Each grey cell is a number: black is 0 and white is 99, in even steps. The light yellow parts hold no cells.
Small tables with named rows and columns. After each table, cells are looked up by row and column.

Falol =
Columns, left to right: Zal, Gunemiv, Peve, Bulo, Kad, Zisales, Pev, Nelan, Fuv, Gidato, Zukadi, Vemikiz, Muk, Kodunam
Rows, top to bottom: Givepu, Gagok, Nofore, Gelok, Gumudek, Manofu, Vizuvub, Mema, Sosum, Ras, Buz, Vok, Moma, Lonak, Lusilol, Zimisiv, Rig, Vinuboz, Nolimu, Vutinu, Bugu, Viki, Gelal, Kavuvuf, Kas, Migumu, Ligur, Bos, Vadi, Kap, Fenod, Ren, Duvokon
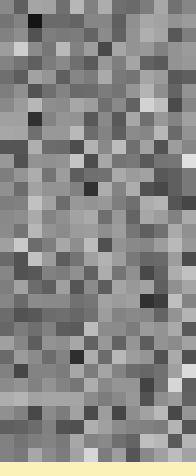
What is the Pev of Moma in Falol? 43
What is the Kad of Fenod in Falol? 32
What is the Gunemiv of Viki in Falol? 41
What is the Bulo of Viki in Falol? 53
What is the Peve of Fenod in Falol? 42
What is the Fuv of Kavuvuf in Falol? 54
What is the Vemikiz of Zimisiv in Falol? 61
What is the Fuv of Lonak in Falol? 51
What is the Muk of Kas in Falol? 54
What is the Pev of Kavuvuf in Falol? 73
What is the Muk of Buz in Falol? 61
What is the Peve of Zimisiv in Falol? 66
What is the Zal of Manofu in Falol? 43
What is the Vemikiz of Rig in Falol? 44
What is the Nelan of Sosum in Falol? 53
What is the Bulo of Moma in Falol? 45
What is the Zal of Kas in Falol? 62
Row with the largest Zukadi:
Mema

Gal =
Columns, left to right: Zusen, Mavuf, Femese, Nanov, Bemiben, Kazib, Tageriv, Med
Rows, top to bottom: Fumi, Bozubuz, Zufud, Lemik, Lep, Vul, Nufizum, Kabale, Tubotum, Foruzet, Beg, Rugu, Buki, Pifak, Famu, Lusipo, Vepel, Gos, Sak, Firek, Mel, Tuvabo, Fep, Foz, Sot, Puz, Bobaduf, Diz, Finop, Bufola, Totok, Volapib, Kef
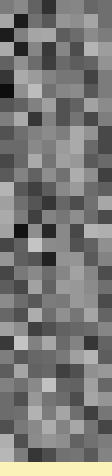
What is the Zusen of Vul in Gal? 21
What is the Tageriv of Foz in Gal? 42
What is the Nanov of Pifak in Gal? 36
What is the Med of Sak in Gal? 51
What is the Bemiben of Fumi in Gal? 51
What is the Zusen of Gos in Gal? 27
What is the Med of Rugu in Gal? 41
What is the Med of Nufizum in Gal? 48
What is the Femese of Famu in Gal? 33
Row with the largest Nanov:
Diz

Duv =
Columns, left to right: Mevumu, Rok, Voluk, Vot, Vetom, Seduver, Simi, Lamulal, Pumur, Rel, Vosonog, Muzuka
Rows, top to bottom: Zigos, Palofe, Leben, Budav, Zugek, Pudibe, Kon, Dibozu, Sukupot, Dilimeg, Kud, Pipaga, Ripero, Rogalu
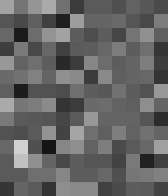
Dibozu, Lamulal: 42
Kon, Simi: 36
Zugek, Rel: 39
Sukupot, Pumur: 39
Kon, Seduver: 43
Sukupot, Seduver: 35
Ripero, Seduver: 36
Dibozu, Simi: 41
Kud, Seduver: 55
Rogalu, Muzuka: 26
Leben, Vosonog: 56

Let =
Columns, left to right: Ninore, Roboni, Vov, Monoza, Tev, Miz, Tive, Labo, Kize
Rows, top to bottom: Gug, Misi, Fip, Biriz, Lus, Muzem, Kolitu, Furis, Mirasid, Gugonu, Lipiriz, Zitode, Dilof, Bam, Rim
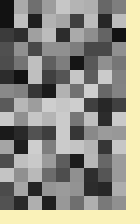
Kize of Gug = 49
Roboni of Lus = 45
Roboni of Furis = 71
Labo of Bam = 15
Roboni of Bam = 64
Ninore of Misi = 7
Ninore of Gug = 7
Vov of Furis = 61
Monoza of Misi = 69
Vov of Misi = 12
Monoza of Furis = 80
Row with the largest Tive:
Kolitu

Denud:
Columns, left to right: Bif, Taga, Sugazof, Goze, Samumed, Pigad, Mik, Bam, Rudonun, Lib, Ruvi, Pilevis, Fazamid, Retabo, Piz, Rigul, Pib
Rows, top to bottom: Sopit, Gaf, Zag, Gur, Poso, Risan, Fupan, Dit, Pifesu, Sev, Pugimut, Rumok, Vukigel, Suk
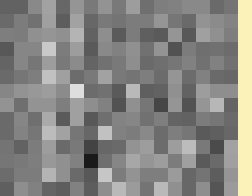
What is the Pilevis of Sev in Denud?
42
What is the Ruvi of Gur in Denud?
44
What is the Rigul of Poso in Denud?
50
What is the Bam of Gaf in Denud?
47
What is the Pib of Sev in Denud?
40
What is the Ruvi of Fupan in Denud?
37
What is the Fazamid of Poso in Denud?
46
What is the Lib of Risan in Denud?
45
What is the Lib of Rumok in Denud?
65
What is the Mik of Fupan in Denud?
42
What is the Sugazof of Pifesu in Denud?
43
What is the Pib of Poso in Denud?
44
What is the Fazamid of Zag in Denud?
58
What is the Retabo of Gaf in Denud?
41
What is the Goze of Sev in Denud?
73

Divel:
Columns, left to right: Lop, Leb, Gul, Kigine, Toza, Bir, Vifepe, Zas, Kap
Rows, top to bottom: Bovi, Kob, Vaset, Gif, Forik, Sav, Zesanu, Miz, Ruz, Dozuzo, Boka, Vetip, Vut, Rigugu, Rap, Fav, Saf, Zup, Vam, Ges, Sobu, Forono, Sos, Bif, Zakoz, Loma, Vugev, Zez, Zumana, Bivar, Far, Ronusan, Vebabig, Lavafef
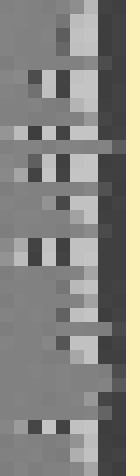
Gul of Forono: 50
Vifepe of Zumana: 59
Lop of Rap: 51
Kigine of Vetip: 74
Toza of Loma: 49
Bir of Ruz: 50
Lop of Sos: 51
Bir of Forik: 50
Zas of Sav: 24
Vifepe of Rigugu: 52

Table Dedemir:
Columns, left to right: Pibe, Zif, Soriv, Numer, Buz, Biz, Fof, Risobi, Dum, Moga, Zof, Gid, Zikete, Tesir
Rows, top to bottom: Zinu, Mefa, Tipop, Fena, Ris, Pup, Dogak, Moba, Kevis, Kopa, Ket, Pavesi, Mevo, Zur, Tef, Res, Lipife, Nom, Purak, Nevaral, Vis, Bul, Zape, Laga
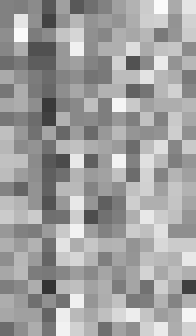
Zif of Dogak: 67
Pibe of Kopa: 74
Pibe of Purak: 55
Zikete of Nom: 79
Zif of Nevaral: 72
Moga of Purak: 58
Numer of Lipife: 60
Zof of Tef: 68
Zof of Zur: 81
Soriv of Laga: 67
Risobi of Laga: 43
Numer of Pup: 42

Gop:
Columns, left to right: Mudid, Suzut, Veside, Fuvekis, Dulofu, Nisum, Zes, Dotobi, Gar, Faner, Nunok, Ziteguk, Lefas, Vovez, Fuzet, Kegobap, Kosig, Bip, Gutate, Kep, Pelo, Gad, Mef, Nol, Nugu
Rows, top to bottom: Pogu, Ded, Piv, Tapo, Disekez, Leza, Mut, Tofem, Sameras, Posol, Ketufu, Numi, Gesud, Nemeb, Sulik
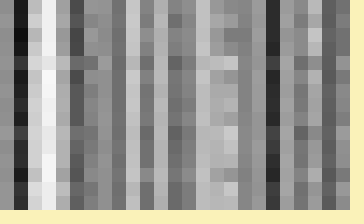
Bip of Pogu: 52
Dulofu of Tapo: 61
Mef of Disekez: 55
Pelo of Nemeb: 64
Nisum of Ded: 33
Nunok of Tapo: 50
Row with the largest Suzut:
Posol

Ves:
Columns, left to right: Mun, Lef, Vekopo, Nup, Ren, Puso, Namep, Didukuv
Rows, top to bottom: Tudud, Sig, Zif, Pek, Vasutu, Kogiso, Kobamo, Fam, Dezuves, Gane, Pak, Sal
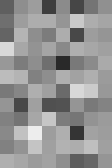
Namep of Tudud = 45
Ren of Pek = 53
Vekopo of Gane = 92
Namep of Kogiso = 68
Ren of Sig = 58
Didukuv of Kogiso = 60
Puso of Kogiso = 63
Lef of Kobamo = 52
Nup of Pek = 64
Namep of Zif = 61

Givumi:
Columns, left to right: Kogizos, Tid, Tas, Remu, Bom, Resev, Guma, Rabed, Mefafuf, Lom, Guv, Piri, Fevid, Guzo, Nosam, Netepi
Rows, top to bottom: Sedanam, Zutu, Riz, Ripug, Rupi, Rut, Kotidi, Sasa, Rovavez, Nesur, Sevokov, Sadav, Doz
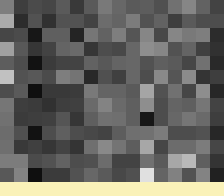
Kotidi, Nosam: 55
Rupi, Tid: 30
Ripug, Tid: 34
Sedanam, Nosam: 38
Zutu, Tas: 32
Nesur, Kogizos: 42
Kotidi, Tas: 6
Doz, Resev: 32
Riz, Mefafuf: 49
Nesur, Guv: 44
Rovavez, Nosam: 41
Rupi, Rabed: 34
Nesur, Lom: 43
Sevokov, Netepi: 27
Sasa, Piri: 30
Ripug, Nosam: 25
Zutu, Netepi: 30
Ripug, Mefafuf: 28
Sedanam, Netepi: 26
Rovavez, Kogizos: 44

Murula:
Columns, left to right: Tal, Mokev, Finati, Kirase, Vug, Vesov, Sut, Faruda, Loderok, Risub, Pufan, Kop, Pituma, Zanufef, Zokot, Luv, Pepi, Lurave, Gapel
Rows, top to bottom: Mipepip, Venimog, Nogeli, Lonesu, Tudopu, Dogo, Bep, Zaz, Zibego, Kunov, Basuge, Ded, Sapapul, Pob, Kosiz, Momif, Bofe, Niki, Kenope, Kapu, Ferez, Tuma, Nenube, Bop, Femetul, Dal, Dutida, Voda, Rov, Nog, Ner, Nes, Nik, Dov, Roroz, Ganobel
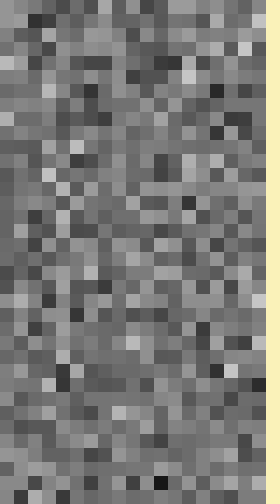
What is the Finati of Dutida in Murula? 40
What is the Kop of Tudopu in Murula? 23
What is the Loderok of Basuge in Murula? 47
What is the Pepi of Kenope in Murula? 36
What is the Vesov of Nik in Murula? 43
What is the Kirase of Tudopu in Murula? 44
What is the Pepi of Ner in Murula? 43
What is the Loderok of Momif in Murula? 43
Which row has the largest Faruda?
Mipepip

